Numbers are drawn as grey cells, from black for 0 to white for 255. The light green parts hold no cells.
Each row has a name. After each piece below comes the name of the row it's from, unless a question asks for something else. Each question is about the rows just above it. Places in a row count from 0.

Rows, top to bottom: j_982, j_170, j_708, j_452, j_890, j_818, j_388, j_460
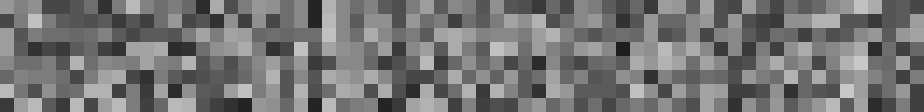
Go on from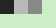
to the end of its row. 91 144 144  79 151 110 124  64 110  91 124 163 144 178  79 110 136 151 110  50  85 151 104 104 136 151  79 151  79  64  58 144 144 178 178  85  85  58  85  91 157
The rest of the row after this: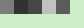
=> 163 144 136 110 157  58 136 157  91 171 124  91 193 171 110 157 130 110 151 163 136  30 151 144 185 144 171 136  58 136  58 124  64 144 171 124 136 151 171  44 110  64 104
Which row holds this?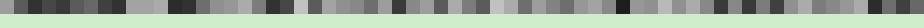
j_452
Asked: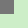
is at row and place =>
j_388, 1
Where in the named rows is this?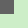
j_818, 35
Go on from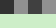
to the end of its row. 71 110 136  36 185 136  91 144 144  79 151 110 124  64 110  91 124 163 144 178  79 110 136 151 110  50  85 151 104 104 136 151  79 151  79  64  58 144 144 178 178  85  85  58  85  91 157

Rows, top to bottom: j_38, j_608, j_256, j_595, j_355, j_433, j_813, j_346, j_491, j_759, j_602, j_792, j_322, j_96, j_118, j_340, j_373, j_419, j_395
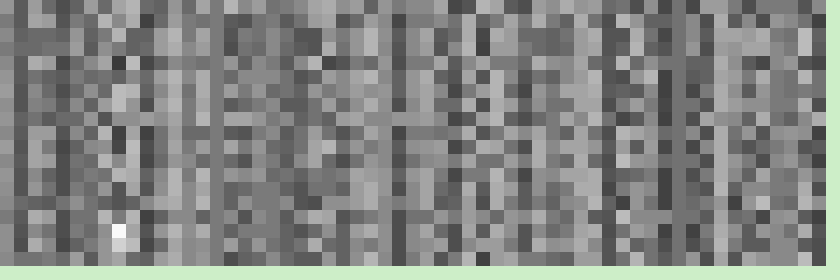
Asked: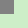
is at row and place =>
j_346, 2
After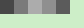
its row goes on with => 149 122 114 122 114
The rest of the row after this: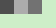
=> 149  84 143 149 143  65
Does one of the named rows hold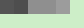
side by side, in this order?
yes
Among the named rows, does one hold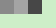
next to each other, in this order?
yes

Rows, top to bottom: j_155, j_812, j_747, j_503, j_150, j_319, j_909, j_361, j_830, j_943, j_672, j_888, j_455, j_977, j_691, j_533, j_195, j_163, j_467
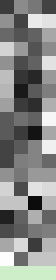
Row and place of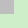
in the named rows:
j_319, 0
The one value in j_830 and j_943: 90
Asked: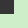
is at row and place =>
j_319, 1
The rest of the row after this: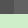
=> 167
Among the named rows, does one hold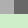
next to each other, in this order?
no
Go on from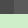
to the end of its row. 119 126

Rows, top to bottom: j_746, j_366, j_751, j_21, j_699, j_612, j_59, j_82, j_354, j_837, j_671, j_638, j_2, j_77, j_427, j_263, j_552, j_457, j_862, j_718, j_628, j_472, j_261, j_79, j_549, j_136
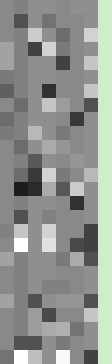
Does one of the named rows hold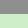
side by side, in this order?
yes
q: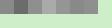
j_671
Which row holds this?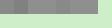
j_746
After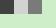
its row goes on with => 137 143
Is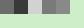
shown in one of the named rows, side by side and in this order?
yes

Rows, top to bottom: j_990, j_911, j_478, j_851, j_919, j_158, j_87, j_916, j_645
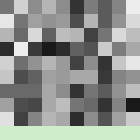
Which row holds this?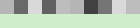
j_478
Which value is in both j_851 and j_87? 168
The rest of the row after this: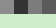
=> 132 237
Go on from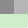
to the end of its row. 140  51 124  91 132 237
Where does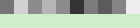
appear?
j_990
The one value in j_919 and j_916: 51
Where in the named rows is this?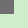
j_919, 1

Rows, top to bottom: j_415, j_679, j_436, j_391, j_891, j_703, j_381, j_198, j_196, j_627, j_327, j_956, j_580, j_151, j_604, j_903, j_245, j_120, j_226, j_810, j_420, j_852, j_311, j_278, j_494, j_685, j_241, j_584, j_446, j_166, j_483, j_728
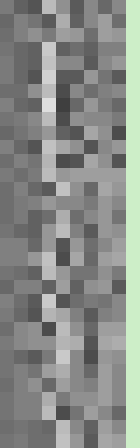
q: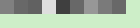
j_198
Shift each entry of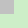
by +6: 199
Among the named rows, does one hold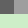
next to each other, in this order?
yes
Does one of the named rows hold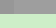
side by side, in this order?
yes
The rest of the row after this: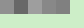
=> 158 136
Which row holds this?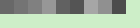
j_627
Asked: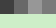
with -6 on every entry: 57  98 145 116

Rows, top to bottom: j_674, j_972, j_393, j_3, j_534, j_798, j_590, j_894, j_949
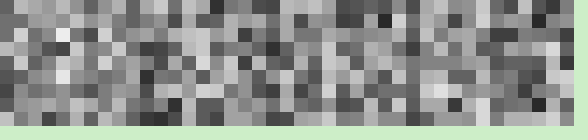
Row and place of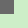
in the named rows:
j_674, 35
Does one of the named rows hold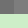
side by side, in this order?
yes
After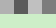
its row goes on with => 162 169 131  63  63 125 118 112  63
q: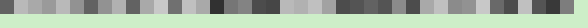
j_674
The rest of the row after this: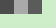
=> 98 177 154 169 112 169  76 146 139  63  70 162  41 208 112 177 154  70 139 208 131 154 146  41 131 146
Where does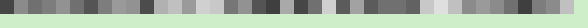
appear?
j_590

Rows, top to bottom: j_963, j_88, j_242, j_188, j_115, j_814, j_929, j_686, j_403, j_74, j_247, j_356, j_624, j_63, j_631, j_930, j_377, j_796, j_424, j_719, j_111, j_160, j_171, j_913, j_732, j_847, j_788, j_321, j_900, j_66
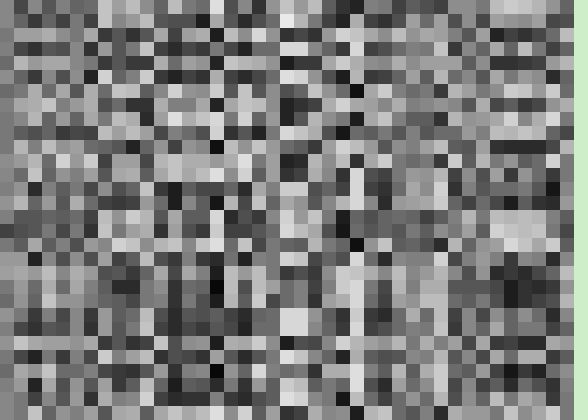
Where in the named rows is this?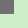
j_424, 16
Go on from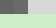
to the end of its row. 147  93  50 203  57  43 107 173 107 188  65 135  71 141 100 141 107  43 135

